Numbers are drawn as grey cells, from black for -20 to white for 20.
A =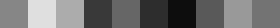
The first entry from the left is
1
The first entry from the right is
-2
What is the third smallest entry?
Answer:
-11

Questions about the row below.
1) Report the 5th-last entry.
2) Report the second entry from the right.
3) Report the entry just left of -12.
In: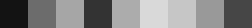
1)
7
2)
4
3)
6

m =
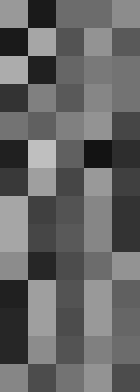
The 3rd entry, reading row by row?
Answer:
-3
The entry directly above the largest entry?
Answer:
-5
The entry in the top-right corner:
2
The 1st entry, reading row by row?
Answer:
4
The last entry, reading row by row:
-8
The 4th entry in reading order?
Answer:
-3
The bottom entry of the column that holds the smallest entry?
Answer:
3
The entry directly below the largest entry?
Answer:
5
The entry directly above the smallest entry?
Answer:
3
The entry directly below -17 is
4
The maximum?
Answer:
10
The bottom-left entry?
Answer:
1
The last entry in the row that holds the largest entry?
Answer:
-13
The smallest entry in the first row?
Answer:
-16
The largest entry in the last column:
3
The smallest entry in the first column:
-16
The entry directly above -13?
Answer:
-9
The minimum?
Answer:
-17
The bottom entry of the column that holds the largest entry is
-8
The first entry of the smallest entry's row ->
-15

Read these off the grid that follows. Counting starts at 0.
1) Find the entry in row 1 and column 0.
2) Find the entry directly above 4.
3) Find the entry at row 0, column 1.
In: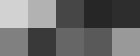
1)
0
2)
-13
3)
8

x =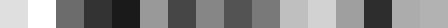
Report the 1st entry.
15
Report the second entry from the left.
20
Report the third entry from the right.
-13
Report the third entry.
-3
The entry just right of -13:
7

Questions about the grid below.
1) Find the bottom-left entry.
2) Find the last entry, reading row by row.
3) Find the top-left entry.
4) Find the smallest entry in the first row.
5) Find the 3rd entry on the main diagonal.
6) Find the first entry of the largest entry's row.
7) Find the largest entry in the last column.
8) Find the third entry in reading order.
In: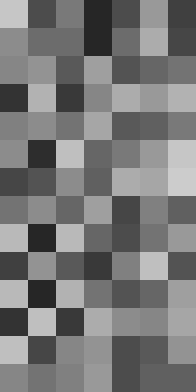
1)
1
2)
-5
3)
11
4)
-14
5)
-6
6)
-9
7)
12
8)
-1

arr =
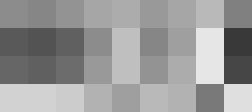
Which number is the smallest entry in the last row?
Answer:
-1
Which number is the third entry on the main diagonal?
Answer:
-3
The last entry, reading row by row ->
15
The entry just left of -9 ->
16
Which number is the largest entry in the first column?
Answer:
13
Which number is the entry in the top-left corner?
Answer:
2
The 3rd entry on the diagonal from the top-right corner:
7
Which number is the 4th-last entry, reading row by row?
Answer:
9
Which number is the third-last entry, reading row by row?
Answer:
8

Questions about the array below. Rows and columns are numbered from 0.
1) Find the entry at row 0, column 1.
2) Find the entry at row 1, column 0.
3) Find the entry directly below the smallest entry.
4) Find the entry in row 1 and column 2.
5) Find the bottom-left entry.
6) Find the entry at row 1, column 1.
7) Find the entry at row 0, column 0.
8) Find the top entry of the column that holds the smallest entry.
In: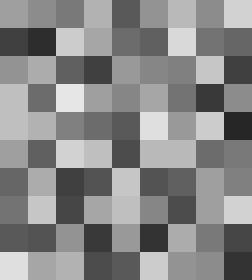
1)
2
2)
-10
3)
-1
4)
12
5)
15
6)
-13
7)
5
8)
13

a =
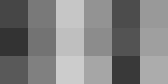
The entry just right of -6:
0
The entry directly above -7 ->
-8
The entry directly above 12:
10
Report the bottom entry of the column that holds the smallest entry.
-6
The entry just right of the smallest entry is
-2

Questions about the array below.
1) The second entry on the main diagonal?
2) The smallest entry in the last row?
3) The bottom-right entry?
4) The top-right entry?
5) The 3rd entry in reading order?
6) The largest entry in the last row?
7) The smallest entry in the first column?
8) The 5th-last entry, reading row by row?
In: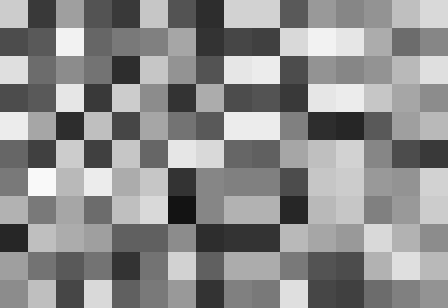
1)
-6
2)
-12
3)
3
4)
14
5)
5
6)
15
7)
-14
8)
-9

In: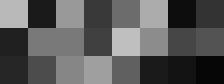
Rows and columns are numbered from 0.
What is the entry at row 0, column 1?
-16
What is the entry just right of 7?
-18
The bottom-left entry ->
-14
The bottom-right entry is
-19
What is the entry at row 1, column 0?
-15
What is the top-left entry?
9
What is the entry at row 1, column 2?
-1

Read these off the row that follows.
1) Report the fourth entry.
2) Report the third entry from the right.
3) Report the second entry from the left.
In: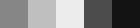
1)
-8
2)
17
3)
10

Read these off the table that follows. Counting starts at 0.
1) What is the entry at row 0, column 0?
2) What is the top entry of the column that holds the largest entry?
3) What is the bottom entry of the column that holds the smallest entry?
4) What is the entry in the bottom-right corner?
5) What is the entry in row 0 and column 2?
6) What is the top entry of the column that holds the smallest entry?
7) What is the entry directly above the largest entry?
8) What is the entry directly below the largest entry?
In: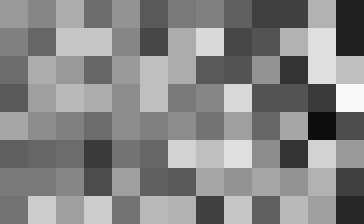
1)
4
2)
-15
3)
5
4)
-14
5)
7
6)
8
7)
10
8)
-8

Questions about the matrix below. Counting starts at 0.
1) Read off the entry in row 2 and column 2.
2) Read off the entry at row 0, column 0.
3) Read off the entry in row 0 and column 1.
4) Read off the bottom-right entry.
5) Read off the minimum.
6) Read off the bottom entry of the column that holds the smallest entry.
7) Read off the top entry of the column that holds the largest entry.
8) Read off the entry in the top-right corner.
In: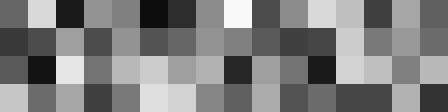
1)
16
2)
-4
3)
14
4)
-12
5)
-18
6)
15
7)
19
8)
-5
